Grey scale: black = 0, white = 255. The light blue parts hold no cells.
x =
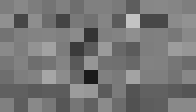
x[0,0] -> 126
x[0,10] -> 135
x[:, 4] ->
[128, 68, 128, 124, 132, 140, 92, 86]
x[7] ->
[128, 94, 137, 120, 86, 118, 97, 139, 108, 81, 93, 95, 137, 137]
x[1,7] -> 133
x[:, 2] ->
[125, 142, 131, 147, 110, 130, 90, 137]
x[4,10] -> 130
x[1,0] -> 144
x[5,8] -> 122
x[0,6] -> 128
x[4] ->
[119, 130, 110, 116, 132, 89, 150, 113, 112, 104, 130, 129, 118, 108]
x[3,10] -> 126
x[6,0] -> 96
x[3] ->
[138, 126, 147, 162, 124, 59, 91, 155, 104, 91, 126, 128, 157, 150]
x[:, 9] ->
[93, 195, 143, 91, 104, 163, 83, 81]
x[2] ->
[115, 128, 131, 132, 128, 139, 52, 128, 131, 143, 127, 128, 120, 137]
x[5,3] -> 166
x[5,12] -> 116
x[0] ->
[126, 136, 125, 116, 128, 110, 128, 128, 122, 93, 135, 136, 133, 126]
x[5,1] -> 126
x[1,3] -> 108

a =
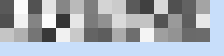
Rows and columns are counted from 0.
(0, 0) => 89
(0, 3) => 227
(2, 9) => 110
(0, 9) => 90
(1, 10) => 195
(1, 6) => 123
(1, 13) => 94
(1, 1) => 241
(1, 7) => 145
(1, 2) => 132
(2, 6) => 100
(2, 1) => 176
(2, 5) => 201
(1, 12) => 154

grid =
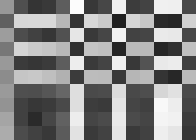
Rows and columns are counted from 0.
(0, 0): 152
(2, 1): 77
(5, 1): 197
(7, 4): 73
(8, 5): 237
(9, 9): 58
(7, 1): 65
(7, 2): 55
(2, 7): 70
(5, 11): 52
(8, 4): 97
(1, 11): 42
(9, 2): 65
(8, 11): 244
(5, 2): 200
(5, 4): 177
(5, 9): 182
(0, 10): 67
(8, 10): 69
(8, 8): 233
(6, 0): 154
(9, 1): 76
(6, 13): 74
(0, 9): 60
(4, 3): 59
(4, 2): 54
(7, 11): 248
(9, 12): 229
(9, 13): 55
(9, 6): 58
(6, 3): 86
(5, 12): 39
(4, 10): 83
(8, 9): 75

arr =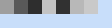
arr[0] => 158
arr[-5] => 46
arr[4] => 49

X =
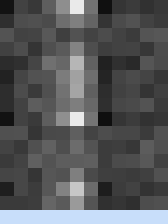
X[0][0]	19
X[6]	[45, 76, 58, 80, 114, 165, 96, 45, 65, 70, 52, 64]
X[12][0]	69
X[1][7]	52
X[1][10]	66
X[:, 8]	[53, 75, 66, 66, 48, 68, 65, 71, 53, 71, 62, 75, 62, 60, 53]
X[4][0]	44
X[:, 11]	[56, 59, 87, 76, 75, 55, 64, 59, 54, 81, 79, 65, 81, 58, 80]
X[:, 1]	[66, 77, 66, 77, 48, 69, 76, 66, 66, 81, 57, 67, 71, 71, 58]
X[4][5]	182
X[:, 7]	[16, 52, 76, 62, 33, 36, 45, 47, 15, 77, 60, 60, 63, 29, 48]
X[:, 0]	[19, 47, 83, 65, 44, 34, 45, 45, 18, 80, 67, 58, 69, 30, 58]
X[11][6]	95
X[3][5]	131
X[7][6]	104
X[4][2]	69
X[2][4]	63
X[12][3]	86
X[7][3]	86
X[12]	[69, 71, 53, 86, 82, 127, 74, 63, 62, 59, 64, 81]
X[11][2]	96
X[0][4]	142
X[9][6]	67
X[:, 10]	[49, 66, 84, 55, 85, 68, 52, 83, 50, 59, 92, 88, 64, 51, 77]
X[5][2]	82
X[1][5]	127
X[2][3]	88
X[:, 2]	[56, 80, 68, 52, 69, 82, 58, 93, 58, 53, 80, 96, 53, 60, 61]
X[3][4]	90
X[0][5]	234

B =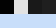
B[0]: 2
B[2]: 25

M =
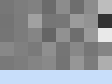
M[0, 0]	119
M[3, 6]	118
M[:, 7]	[189, 51, 233, 132, 174]
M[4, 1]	125
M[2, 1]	124
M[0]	[119, 125, 129, 107, 140, 110, 140, 189]
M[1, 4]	119
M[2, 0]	117
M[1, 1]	124
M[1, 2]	161
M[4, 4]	116

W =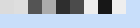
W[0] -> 219
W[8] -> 238
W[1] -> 222
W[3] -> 171

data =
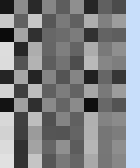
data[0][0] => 23
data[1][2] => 199
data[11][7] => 118
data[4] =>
[220, 84, 179, 93, 115, 77, 185, 134, 126]
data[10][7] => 119
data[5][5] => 133
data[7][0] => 19
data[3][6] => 172
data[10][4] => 144
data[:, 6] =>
[38, 174, 49, 172, 185, 32, 166, 14, 176, 177, 182, 169]
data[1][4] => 122
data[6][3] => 96
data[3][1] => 39
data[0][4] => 93
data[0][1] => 140
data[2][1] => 164
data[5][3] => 133
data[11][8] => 135
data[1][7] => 128
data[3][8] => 143
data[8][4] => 132
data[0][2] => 41
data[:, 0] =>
[23, 200, 11, 221, 220, 37, 211, 19, 216, 210, 219, 225]
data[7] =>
[19, 160, 47, 138, 101, 139, 14, 104, 83]
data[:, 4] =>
[93, 122, 108, 127, 115, 84, 125, 101, 132, 84, 144, 121]
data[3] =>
[221, 39, 173, 102, 127, 100, 172, 121, 143]
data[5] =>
[37, 166, 36, 133, 84, 133, 32, 102, 54]
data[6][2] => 189
